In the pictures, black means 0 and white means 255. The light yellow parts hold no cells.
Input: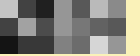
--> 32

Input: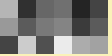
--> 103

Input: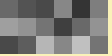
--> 73

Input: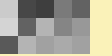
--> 62

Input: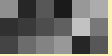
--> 87

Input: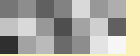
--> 96

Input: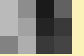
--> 26

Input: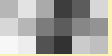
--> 170
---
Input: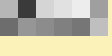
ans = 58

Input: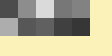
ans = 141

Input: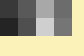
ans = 89

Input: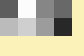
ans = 252

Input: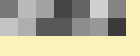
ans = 186

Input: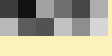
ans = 18

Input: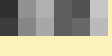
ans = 145
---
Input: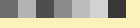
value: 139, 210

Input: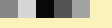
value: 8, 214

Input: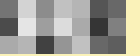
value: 220, 229

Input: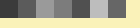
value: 124, 189

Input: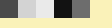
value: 234, 234

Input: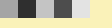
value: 196, 227

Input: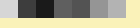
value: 95, 214

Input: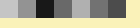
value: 105, 197
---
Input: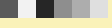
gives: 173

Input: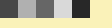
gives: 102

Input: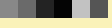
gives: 106

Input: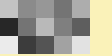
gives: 195

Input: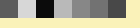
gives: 135

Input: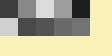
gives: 157
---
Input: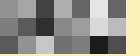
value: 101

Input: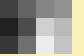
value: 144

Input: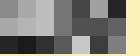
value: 37

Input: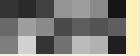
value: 21

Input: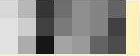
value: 99

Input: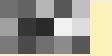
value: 191

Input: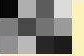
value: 219

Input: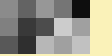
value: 14
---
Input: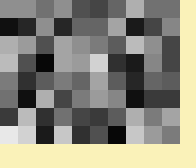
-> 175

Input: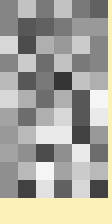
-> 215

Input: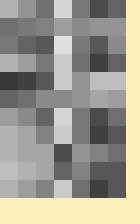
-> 120

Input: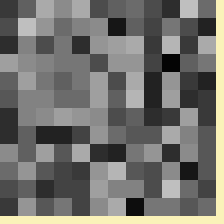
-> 45

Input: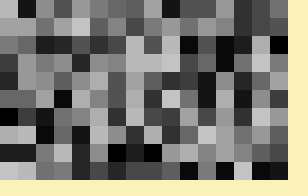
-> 122

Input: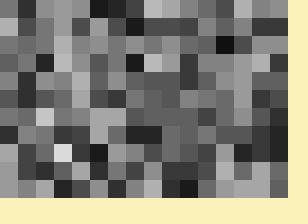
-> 118
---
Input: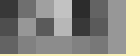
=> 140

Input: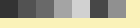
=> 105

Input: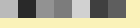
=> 146

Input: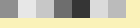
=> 199

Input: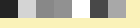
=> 136

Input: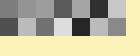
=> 113
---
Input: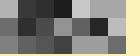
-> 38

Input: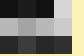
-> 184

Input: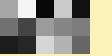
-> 133

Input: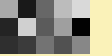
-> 159

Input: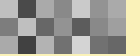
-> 137

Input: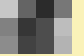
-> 77
